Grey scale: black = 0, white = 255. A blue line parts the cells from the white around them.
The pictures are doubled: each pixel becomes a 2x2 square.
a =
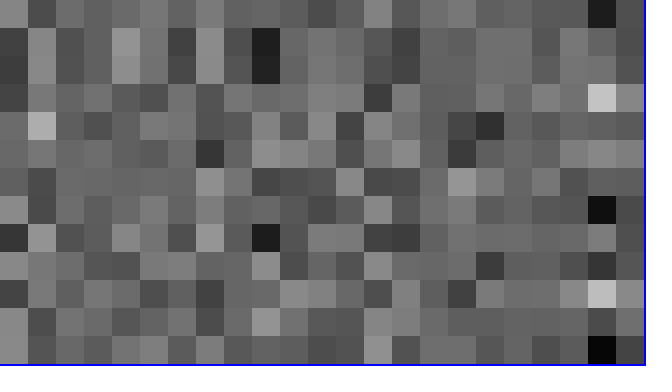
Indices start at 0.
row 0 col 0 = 133
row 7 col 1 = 74
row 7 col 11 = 73
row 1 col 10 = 103
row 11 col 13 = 133
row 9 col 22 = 85
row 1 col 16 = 94
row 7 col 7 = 125
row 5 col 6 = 107
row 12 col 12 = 82
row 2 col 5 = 113
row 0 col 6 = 98
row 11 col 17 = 94
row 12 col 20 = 91
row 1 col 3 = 96
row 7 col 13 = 135
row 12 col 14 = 82
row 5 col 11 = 120
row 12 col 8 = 88
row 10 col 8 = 102
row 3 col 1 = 120
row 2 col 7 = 138
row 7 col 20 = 84
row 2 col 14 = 68
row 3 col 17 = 118
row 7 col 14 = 85
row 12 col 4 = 115
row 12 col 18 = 100
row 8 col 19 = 101
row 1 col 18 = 111
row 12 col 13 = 144
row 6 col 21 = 95
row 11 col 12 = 85
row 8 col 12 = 121
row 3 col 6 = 113
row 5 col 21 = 135
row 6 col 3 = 104
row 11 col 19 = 98
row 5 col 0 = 104

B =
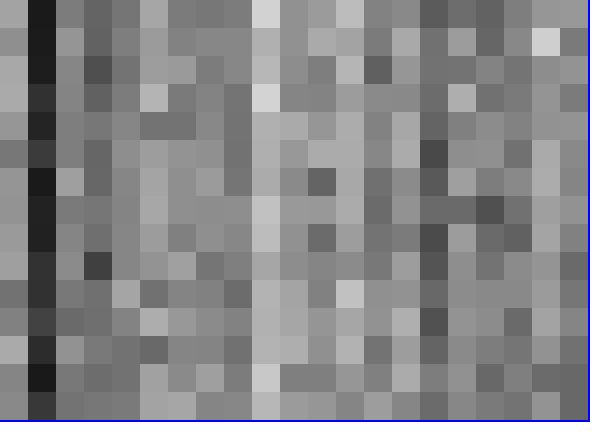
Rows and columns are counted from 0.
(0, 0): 163
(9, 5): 147
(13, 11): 127
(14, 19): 147
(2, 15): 114
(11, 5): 173
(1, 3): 98
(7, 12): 171
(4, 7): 136
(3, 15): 108
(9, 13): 120
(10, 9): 179
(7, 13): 107
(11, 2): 106
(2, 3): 79
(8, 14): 123
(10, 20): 118
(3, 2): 132
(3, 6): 122
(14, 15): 107
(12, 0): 170
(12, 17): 125
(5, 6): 147
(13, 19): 107
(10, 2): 120
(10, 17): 137
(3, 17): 113
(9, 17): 115
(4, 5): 115
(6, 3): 103
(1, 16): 156
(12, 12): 178
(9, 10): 141
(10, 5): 113
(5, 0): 119
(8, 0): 154
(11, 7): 139
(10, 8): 108

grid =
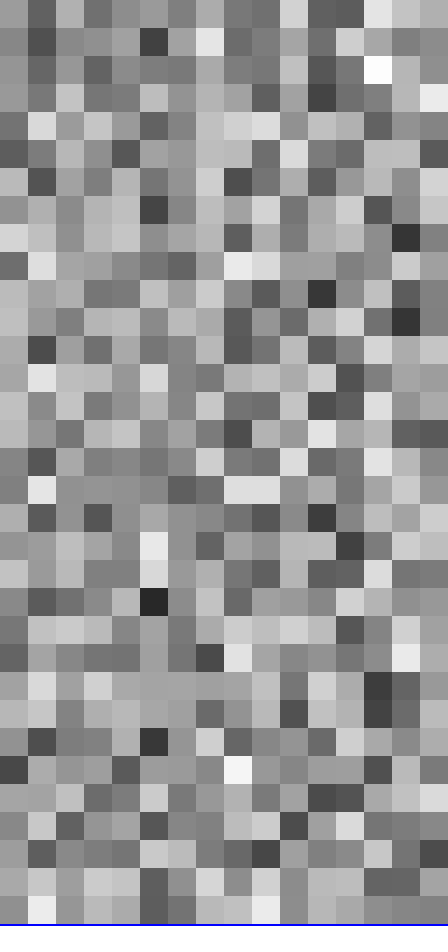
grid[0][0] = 156
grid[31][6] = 144
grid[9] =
[110, 222, 165, 160, 138, 117, 100, 159, 234, 217, 159, 160, 128, 140, 203, 160]
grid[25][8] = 147
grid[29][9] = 204
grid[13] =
[166, 227, 189, 186, 151, 215, 132, 121, 179, 192, 171, 204, 82, 127, 165, 157]
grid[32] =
[144, 236, 150, 186, 171, 93, 115, 185, 192, 235, 141, 183, 169, 142, 134, 130]
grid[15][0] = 186
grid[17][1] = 229
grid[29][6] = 134
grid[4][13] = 98
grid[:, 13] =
[228, 167, 253, 127, 98, 189, 185, 85, 141, 140, 192, 113, 213, 127, 222, 182, 227, 165, 189, 124, 220, 180, 132, 140, 61, 67, 169, 80, 169, 117, 199, 100, 142]
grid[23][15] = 173
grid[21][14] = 144
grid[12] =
[172, 76, 159, 112, 169, 118, 134, 184, 88, 115, 187, 92, 131, 213, 172, 197]
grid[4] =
[115, 217, 155, 197, 154, 98, 131, 192, 208, 220, 145, 192, 177, 98, 146, 132]
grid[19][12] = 65
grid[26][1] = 78
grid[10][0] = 187
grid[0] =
[156, 97, 177, 112, 141, 154, 127, 172, 120, 112, 210, 96, 92, 228, 195, 176]
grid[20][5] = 216
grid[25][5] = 167
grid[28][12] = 83
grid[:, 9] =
[112, 124, 119, 95, 220, 110, 116, 211, 174, 217, 90, 149, 115, 192, 110, 179, 113, 222, 86, 145, 96, 160, 190, 165, 192, 185, 135, 152, 122, 204, 71, 209, 235]
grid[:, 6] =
[127, 162, 121, 147, 131, 152, 147, 134, 165, 100, 159, 186, 134, 132, 134, 162, 137, 95, 145, 145, 153, 140, 121, 117, 165, 160, 149, 154, 121, 134, 187, 144, 115]
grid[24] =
[162, 217, 161, 208, 169, 164, 165, 160, 164, 192, 118, 208, 172, 61, 100, 153]
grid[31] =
[169, 199, 158, 203, 196, 94, 144, 214, 141, 209, 140, 186, 189, 100, 101, 164]
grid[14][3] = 122
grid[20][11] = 94
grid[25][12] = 179

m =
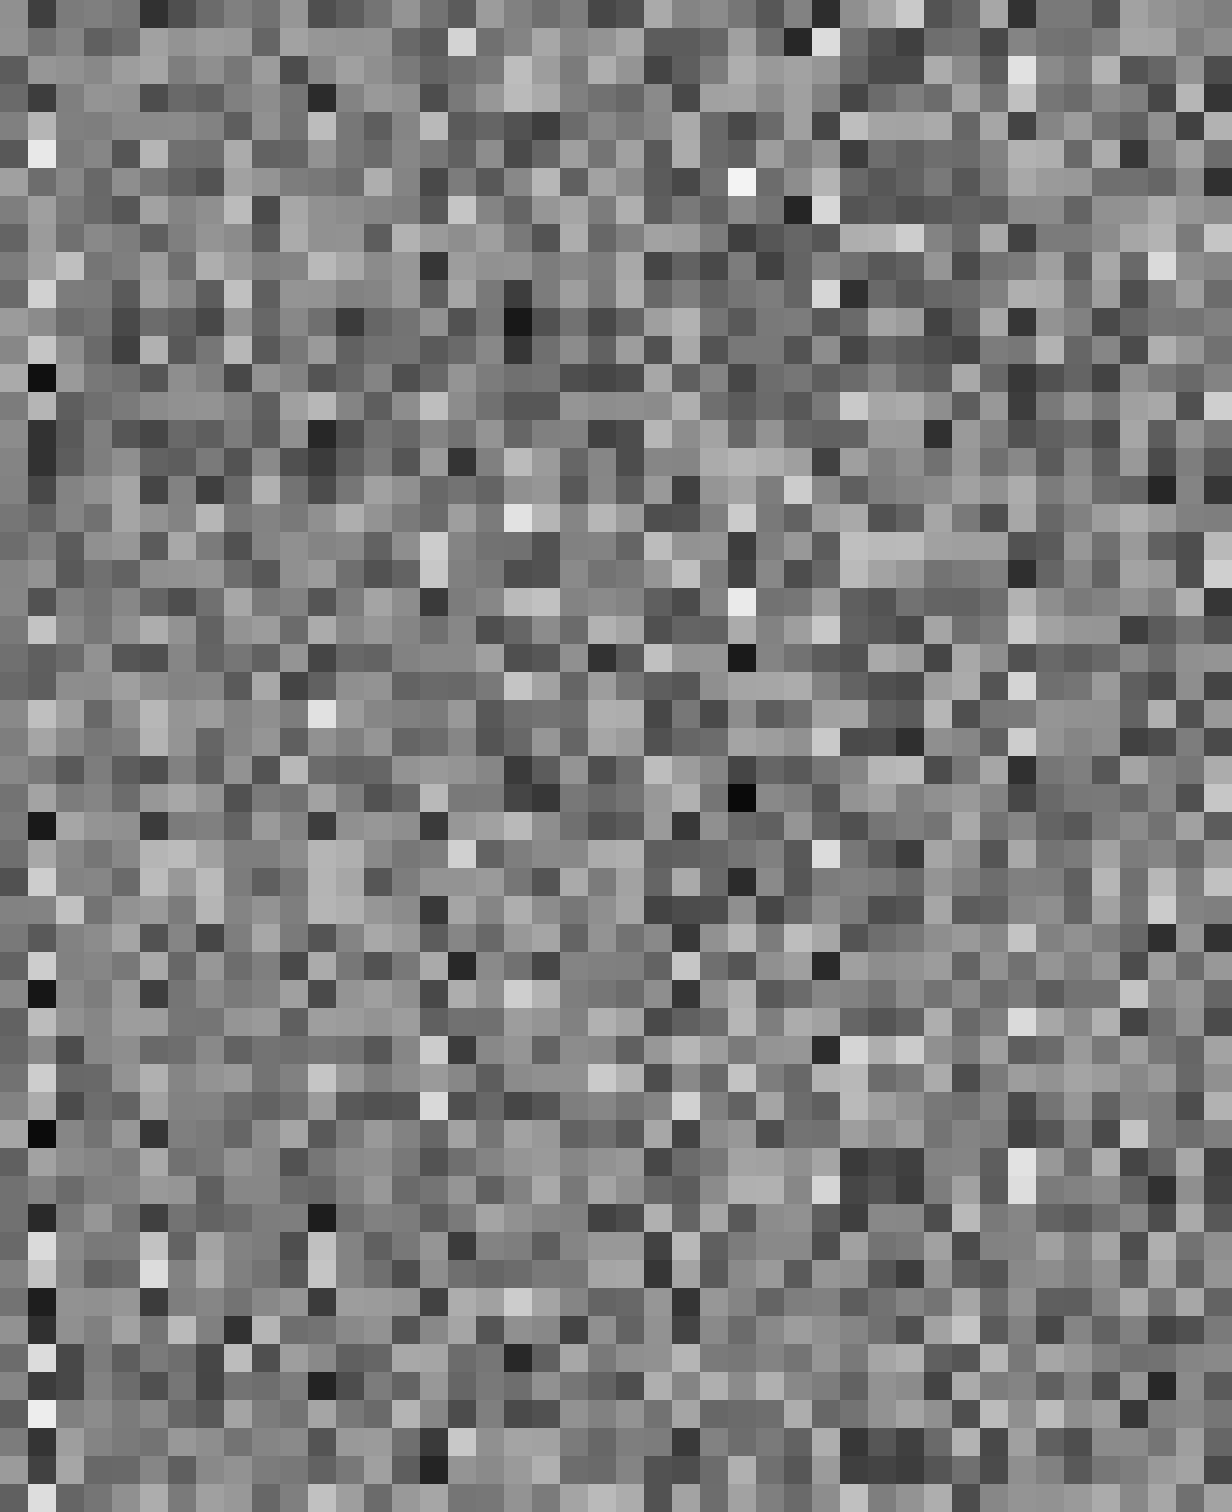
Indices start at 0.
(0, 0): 144
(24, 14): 99
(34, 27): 144
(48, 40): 111
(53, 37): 146
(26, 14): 101
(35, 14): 143
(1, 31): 82
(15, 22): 77
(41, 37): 152
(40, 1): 11
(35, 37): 93
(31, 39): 182
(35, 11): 74
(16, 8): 83
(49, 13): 124
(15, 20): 130
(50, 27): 110
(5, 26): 97
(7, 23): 94
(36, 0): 98
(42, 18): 130
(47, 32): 79
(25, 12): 155
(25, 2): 160
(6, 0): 160
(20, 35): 129
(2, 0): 92
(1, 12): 147
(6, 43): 48
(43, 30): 63
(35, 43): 102
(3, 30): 70
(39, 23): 132
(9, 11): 185
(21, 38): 122
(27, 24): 156
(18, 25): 127
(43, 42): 170
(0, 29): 45

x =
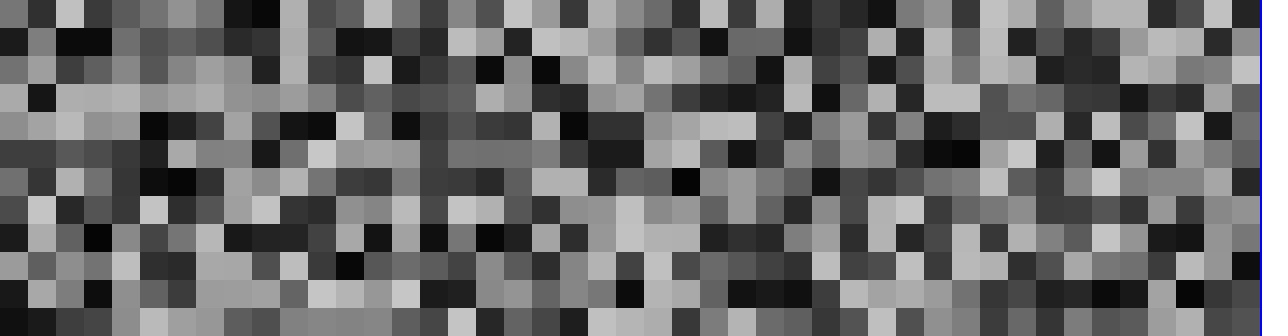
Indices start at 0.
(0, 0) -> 118
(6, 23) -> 93
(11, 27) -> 107
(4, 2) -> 185
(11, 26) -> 180
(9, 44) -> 14
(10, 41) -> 163
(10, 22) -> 12
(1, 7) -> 79
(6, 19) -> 177
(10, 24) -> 169
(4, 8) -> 163
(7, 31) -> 178
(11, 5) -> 186
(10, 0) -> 24
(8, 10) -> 36
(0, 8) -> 21
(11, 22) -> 181
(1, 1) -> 126
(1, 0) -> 27
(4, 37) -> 175
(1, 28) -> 18
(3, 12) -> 76
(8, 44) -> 119
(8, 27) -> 39
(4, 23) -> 145
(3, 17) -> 174
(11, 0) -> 16
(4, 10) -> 20
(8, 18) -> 32
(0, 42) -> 77
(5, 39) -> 20
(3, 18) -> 144
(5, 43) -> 125
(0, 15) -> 62
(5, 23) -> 164
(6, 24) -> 5
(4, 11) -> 12
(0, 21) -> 177
